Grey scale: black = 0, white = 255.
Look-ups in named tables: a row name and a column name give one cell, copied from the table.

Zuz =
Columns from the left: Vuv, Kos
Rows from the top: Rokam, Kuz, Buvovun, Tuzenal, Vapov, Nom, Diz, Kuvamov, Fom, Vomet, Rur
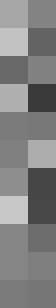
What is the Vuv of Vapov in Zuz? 123
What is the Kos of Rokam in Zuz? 131
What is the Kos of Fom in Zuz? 109
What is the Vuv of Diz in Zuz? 142
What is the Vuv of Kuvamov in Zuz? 199
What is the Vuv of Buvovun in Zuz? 105
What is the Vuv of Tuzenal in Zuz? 175
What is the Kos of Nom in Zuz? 173
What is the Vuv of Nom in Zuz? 128
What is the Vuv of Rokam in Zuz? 166
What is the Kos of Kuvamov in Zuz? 71
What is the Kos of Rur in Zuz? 118
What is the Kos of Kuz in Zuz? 99
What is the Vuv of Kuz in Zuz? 194
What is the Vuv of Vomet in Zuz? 133
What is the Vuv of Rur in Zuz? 122
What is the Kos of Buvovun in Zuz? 130
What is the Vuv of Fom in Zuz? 134

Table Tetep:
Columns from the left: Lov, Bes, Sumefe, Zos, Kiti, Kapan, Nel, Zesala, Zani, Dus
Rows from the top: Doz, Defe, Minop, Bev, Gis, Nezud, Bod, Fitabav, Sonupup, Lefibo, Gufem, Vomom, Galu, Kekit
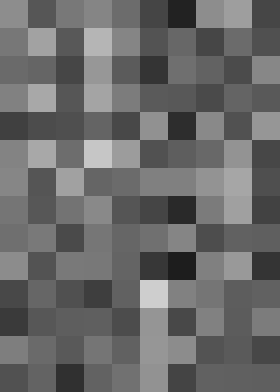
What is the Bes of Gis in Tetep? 76
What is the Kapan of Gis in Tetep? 145
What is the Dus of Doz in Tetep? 70
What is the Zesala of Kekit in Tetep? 97
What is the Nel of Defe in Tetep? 103
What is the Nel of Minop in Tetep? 111
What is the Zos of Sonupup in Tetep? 118
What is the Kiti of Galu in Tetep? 97
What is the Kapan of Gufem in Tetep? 206

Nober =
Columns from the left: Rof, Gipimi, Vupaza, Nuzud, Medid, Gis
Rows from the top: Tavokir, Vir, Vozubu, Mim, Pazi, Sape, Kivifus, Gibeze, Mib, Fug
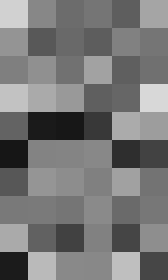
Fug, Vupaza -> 137
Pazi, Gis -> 157
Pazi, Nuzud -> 56
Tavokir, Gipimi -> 135
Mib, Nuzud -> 129
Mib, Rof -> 170
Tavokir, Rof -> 209
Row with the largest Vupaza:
Mim

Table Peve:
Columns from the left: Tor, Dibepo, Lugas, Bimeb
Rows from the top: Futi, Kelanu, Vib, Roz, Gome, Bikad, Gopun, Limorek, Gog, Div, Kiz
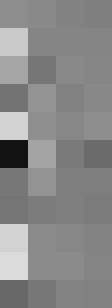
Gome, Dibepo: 143
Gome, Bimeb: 141
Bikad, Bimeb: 107
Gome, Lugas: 135
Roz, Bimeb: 136
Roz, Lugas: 129
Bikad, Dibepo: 164
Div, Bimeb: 132
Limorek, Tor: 117
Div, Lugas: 139
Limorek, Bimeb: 123
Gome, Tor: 210
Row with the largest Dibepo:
Bikad

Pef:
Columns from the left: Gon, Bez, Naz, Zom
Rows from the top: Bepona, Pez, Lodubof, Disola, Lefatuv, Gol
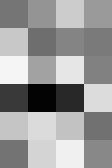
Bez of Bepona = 148
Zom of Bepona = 154
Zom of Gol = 136
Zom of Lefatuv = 113
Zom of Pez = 122
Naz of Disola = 40
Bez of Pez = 110
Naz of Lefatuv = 194
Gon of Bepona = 117
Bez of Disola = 3
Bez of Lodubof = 162
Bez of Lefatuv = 219
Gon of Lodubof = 245
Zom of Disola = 220
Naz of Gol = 240
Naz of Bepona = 204
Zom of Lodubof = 129
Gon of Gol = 115
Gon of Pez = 200

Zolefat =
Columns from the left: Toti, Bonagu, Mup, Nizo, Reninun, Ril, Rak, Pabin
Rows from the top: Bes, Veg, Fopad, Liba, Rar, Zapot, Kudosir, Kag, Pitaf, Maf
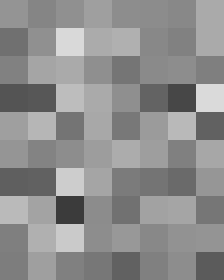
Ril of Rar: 155
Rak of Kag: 165
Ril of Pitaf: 136
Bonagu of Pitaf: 176
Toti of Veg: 112
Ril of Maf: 128
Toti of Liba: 84
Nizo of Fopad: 143
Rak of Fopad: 141
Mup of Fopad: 170
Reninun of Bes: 141
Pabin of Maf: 91
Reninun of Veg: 176
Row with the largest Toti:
Kag

